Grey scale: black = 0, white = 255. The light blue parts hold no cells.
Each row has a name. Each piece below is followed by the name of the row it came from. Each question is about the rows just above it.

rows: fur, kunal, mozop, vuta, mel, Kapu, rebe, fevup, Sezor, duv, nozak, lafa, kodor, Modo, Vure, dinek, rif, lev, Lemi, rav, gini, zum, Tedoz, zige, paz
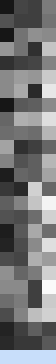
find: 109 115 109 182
duv
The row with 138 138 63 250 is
gini
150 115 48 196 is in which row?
vuta
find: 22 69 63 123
fur
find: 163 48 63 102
nozak
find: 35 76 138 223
lev
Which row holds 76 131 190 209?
Tedoz

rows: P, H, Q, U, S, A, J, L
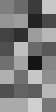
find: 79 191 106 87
U
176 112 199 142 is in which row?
A
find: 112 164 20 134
S
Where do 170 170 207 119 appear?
L
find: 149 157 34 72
H

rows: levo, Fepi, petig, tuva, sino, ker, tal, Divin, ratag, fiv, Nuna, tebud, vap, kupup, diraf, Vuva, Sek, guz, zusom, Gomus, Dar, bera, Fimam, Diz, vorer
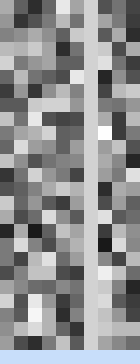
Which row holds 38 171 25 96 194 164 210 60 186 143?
Sek
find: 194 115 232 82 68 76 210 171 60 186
ratag
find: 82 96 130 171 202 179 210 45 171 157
kupup

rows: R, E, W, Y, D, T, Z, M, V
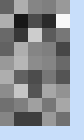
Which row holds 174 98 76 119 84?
T
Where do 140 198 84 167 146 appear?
Z

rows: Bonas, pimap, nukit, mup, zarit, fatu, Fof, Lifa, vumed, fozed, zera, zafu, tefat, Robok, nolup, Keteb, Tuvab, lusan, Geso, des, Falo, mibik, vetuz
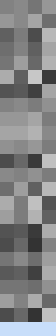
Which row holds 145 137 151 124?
zera
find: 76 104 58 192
zafu
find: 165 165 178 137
fozed

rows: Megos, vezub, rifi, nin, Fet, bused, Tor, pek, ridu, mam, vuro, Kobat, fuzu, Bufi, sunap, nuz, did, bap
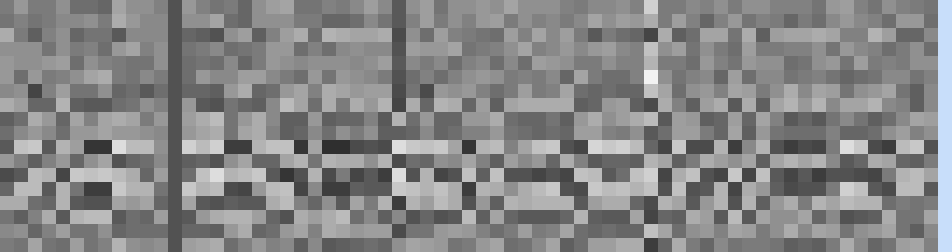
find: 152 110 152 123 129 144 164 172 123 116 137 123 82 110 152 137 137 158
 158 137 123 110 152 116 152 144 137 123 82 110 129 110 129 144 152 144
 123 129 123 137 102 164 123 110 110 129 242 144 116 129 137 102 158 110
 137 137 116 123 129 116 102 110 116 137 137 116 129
bused
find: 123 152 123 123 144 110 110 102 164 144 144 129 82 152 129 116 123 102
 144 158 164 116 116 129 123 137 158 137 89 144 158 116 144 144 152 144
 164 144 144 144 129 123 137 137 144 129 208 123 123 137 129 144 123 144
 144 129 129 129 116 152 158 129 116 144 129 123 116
Megos
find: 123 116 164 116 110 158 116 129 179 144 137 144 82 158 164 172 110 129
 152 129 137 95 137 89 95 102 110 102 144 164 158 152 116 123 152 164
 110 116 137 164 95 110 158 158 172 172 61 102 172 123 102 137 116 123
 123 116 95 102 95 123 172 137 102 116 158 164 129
bap

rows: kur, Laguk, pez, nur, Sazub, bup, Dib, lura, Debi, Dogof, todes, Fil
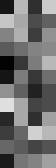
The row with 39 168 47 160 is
Debi
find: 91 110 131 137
nur

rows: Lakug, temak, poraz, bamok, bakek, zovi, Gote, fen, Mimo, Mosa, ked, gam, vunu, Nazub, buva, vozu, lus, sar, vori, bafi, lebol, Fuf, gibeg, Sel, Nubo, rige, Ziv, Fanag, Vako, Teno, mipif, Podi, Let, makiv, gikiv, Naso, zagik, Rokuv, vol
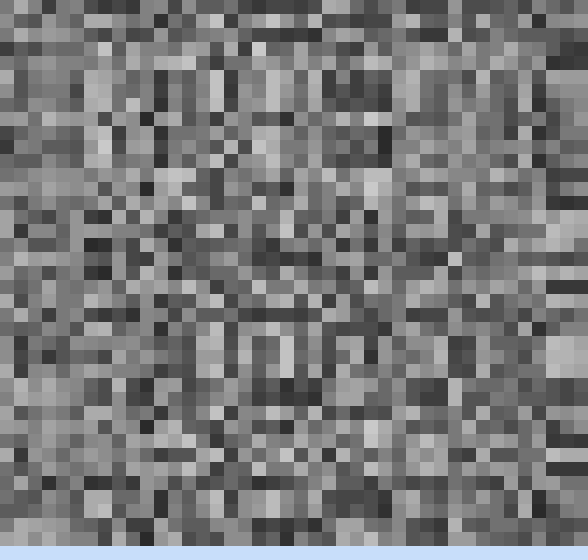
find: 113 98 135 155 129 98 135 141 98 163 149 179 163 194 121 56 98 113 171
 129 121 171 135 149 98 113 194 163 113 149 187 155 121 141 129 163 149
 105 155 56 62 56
Podi
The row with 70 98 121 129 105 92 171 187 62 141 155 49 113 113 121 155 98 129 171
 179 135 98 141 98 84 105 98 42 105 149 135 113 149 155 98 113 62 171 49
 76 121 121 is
Mosa
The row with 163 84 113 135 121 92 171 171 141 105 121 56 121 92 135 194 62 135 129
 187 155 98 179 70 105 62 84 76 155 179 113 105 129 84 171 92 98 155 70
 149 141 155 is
Teno

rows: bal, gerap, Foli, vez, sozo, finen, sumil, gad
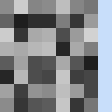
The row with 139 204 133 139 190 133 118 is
bal
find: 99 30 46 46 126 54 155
gerap
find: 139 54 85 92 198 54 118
gad
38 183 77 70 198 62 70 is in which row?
finen
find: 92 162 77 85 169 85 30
sozo
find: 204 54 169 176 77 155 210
Foli

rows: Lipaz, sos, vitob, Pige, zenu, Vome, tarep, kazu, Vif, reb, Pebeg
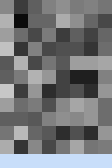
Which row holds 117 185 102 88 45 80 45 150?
reb
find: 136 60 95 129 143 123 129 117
Lipaz
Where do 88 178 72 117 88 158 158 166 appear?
zenu
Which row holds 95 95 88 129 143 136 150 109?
Vif
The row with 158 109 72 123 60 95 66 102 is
vitob
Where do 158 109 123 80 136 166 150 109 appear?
kazu

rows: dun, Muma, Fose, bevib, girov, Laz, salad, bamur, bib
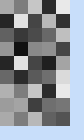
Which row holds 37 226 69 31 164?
girov
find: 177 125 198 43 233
salad
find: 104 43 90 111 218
Laz

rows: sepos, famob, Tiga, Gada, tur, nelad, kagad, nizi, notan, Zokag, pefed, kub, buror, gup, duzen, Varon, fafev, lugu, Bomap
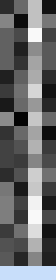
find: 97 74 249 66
Tiga
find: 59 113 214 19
kagad
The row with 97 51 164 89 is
tur
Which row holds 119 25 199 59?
gup

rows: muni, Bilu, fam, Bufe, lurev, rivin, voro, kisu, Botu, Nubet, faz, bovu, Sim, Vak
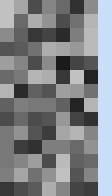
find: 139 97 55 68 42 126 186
fam
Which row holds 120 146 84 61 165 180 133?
Nubet

